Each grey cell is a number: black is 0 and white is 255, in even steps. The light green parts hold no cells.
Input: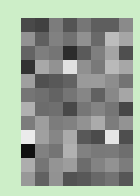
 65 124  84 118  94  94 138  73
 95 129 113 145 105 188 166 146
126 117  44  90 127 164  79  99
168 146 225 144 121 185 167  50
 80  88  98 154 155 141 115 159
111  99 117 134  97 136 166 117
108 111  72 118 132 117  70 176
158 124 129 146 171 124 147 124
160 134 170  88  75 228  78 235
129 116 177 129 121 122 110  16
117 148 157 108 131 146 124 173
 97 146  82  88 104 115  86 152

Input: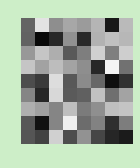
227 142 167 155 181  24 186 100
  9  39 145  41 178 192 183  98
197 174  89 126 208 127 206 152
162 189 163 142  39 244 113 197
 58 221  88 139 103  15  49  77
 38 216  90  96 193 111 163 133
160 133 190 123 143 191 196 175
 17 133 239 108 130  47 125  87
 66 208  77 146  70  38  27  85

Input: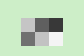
 95  56 197
194 244 112

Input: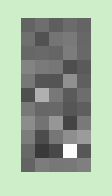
110  94 107 100  99
 82 116 121 103 111
105 101 124 104 103
122 118  78  90 131
 85  84 144  95 119
176 120  90 109  79
103 104  86  94 120
115 150  68 121 140
 76 118 142 155 124
 57  72 252  87 104
124 119 120 127  99

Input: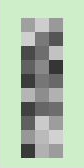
205 153 160
121  85 207
110 194  73
136  53  97
118 104  59
141 177 181
102 109  64
202 157  96
186 209 151
177 156  57

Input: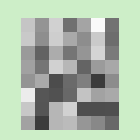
148 209 112 164 250 114 197
142 206 169 141 202 109 201
 98 172 117 149 212 122 154
117 209 183 100 155 168 161
170  76 106 127  59 140 148
 86  81 104 195 162 169 236
 85 182 209  78  78  79 199
 60 182 187 150 136 104 162

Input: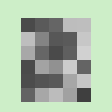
 90 101 189 190  74
132  87  90 199 190
102  74  95 209 168
163 145 204 100  74
 84  89 167 198  76
167 188 161  63  99
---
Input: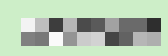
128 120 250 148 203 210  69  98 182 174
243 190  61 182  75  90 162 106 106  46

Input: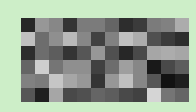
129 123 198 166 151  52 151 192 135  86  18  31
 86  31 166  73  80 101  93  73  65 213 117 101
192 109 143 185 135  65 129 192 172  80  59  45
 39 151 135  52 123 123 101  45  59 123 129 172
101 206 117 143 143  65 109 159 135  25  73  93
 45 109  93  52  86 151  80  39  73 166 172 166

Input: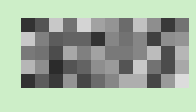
 50  84 200 114 212 162 148 107 194 142  57 114
200 128  92  99  99  50 134 114 134  64 142 148
121 114  76 168 128 162 121 121 134 188  76 182
 50  92  57 148  70 107 134 174 174  70 154 220
182 142  43  84  99 142 154  84 200 114  76 168

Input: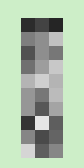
112 157 200
126 142 193
150 119 187
180 207 180
150  87 164
213  94 134
 81 142 119
134  74 100
 52 229  94
 44  67  37

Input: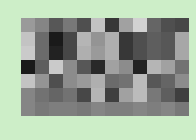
 26  94 202 140  87  41 161 140  34 181 161 114
133 120 126 126 120 133 126 126 133 126 133 120
133 114 101 114  71 181  63 161 187 120  94  63
154 133  87 120  79 195  55 161 210 101  79  71
195 148  79 140 154 175 107 114 187  87 101 140
202 107  34  71 175 154 175  55  79  94  87 167
195 107  26  71 181 148 175  55  79  94  87 167

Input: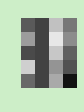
156  66 231 140
 74  66 199  96
 90  66 193 119
104  66 169  18
207  66 148  82
